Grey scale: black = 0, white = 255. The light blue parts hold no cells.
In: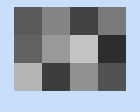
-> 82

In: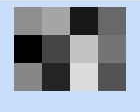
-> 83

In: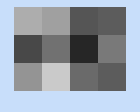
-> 92

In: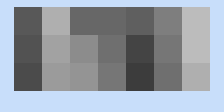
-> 175

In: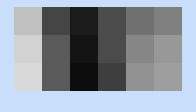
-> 158

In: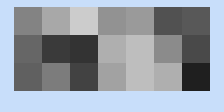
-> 31

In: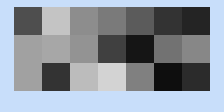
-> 43
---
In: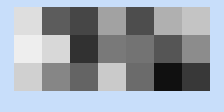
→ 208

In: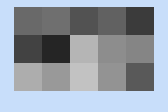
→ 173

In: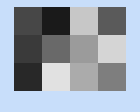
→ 40

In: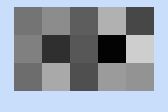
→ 109

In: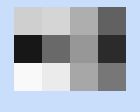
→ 249

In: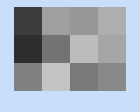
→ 129

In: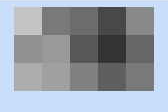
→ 173

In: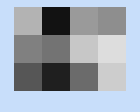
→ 86

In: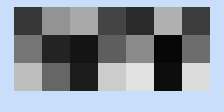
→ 190

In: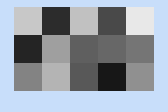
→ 131
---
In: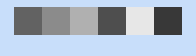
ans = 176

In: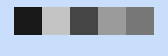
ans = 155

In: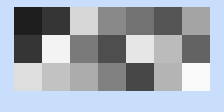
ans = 243

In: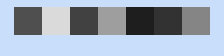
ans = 158

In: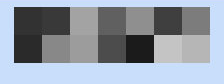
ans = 182

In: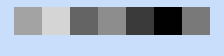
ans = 163
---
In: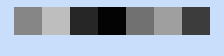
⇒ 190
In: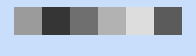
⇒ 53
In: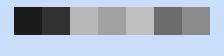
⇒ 50
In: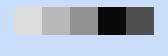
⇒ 184
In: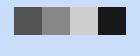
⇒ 135
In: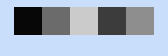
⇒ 107
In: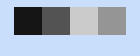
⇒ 83
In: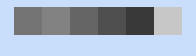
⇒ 130
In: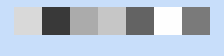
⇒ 57
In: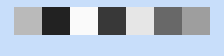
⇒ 34
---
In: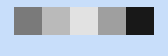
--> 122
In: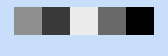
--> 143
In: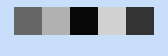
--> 102
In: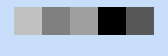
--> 193
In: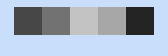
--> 71
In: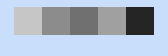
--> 198
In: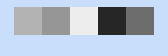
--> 179
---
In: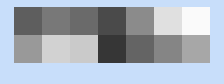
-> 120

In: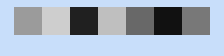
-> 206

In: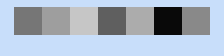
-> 158

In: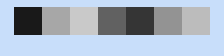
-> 167

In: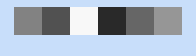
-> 81

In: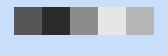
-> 42

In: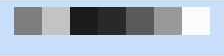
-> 195
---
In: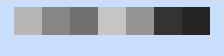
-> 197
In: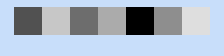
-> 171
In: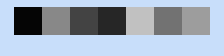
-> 38
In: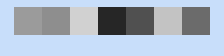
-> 38
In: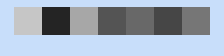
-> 84
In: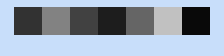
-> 29
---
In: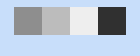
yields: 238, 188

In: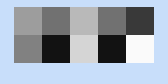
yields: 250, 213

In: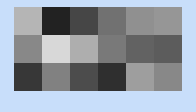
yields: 216, 181

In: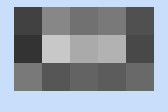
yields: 200, 178

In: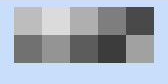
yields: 219, 189

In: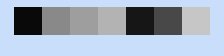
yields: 198, 179

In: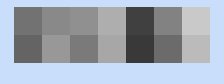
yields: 201, 187
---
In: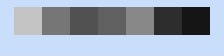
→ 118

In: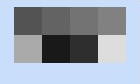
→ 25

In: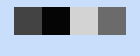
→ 5

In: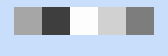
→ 62

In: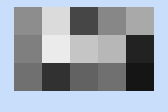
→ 49

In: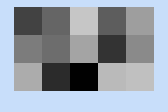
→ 43

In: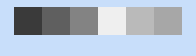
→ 95

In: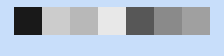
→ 204
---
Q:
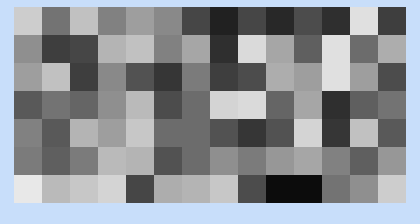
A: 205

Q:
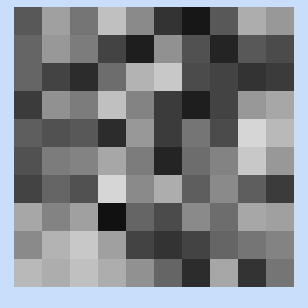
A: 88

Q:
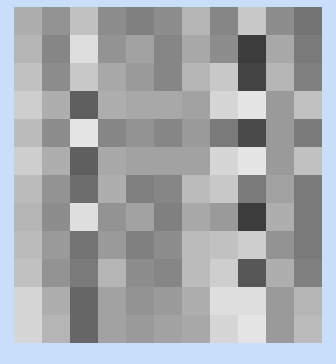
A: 174

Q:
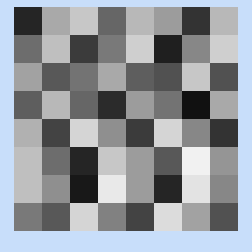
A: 37

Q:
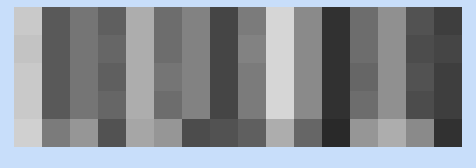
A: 201
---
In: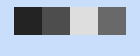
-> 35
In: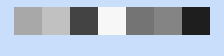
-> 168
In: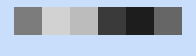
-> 124
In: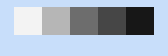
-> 243
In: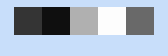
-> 52
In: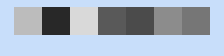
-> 188
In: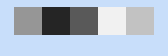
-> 150
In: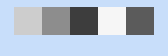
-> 205
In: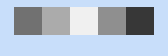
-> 113
